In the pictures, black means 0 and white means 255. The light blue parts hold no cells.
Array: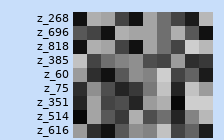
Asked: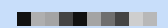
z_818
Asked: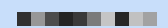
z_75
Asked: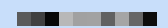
z_696
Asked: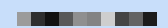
z_60
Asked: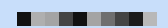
z_268

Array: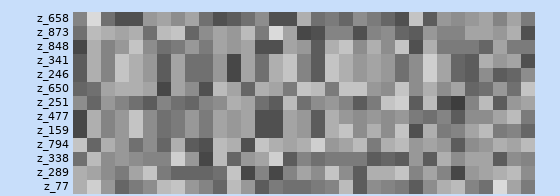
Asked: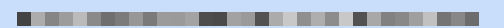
z_159
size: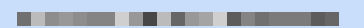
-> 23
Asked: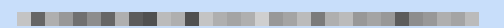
z_794
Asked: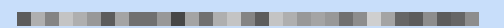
z_246

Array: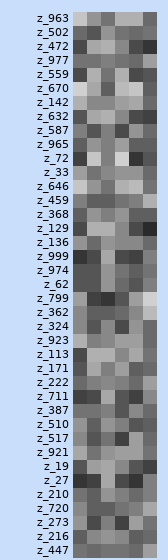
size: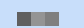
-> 3
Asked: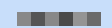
z_324
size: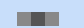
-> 3
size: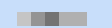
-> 5
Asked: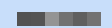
z_974
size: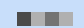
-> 4

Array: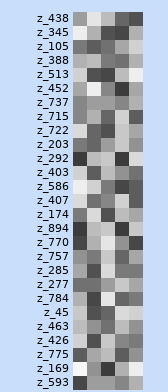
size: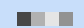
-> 4
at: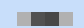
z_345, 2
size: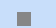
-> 1
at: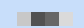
z_45, 1
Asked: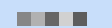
z_715
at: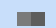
z_105, 1
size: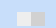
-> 2

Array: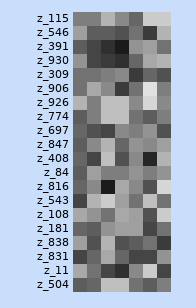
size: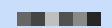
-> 6
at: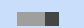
z_181, 4

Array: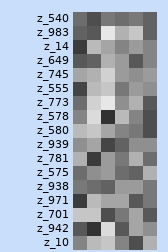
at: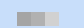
z_745, 1
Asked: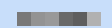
z_575
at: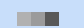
z_649, 3

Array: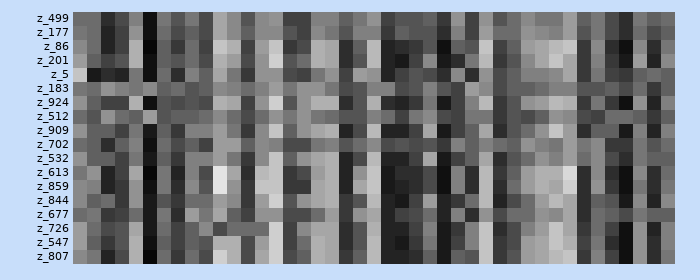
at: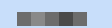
z_512, 10
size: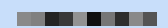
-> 10
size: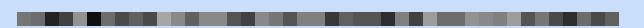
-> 43
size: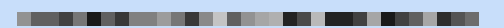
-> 33
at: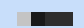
z_613, 22

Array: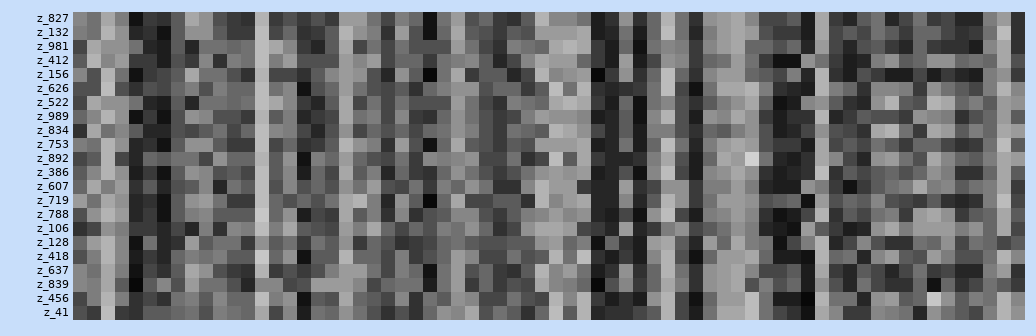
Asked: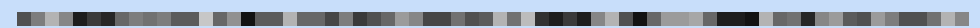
z_418
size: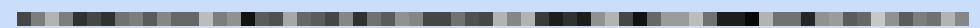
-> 68
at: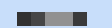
z_607, 41

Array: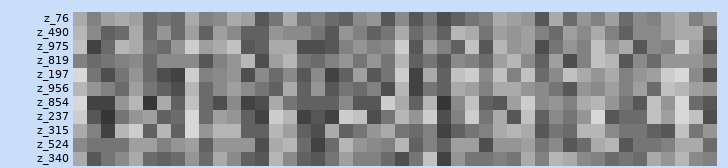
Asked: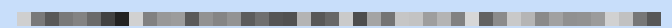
z_197
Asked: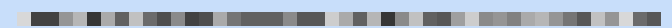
z_854
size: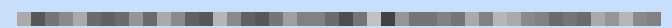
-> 46

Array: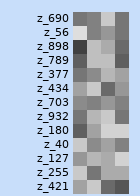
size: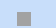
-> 1
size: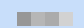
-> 4
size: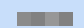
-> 4
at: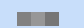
z_56, 2
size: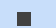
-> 1
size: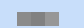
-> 3
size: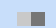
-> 2

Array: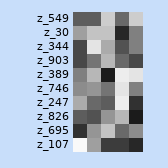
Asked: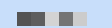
z_549
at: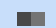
z_903, 1
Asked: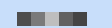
z_903
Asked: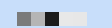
z_389
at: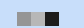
z_826, 3

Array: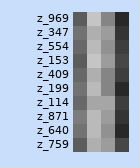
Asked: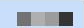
z_347
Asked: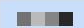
z_199
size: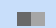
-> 2
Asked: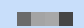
z_114
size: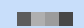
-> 4
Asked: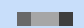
z_114
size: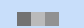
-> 3

